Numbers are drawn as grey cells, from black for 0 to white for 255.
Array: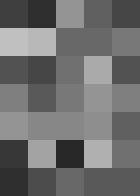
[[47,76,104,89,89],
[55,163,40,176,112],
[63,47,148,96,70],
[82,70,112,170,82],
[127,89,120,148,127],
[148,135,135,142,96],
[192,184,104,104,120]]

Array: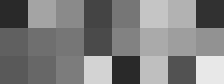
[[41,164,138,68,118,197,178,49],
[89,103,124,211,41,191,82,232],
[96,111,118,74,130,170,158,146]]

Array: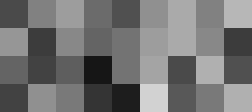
[[66,144,121,52,29,210,88,121,176],
[74,129,157,107,80,144,170,129,183],
[100,66,94,22,115,164,74,176,80],
[150,60,136,100,115,157,170,136,60]]

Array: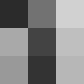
[[43,114,209],
[153,51,183],
[169,67,191]]

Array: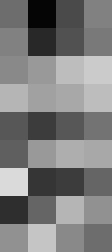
[[46,101,181,145],
[87,60,87,115],
[95,153,174,168],
[109,5,74,129],
[129,40,81,121],
[137,153,189,203],
[145,197,137,109],
[181,161,168,189],
[218,53,60,101]]

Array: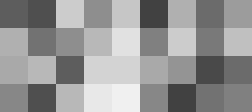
[[93,79,204,142,198,65,176,107,156],
[135,79,184,232,240,135,65,114,128],
[169,184,93,211,211,169,148,73,107],
[176,114,142,184,225,128,204,121,192]]

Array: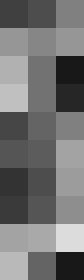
[[51,77,156],
[58,85,142],
[64,77,128],
[70,100,128],
[85,92,163],
[150,134,150],
[163,169,220],
[177,114,24],
[185,100,24],
[192,114,38]]

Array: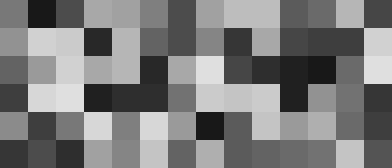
[[54,76,46,161,133,196,99,175,91,99,106,114,196,84],
[62,215,223,32,46,46,114,203,196,203,32,146,114,54],
[99,154,209,168,182,40,168,223,70,46,32,24,106,223],
[120,24,76,168,161,127,76,161,189,189,91,106,182,70],
[139,62,120,215,127,215,154,24,91,196,154,175,106,62],
[146,209,203,40,182,99,76,133,54,168,70,62,62,209]]
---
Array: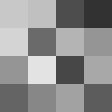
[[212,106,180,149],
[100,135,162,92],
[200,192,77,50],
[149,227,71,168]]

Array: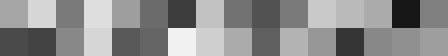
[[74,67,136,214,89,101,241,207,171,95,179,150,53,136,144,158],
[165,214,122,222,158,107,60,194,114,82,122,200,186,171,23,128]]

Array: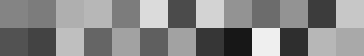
[[82,67,191,101,162,95,162,54,23,239,46,183,169],
[132,124,175,183,124,219,75,211,147,108,147,60,199]]

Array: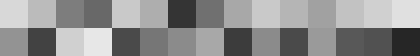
[[147,66,208,231,74,118,139,168,60,139,74,154,88,81,38],
[216,187,125,104,201,174,52,112,168,201,181,161,194,208,224]]

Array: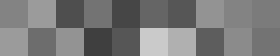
[[155,109,147,63,86,202,176,93,139,115],
[131,155,78,115,70,101,86,147,131,123]]

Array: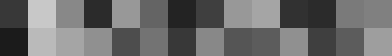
[[27,186,165,144,77,115,56,136,85,92,144,63,92,158],
[56,200,136,43,152,100,35,63,152,165,49,43,122,128]]

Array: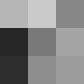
[[38,121,164],
[46,142,156],
[182,202,135]]
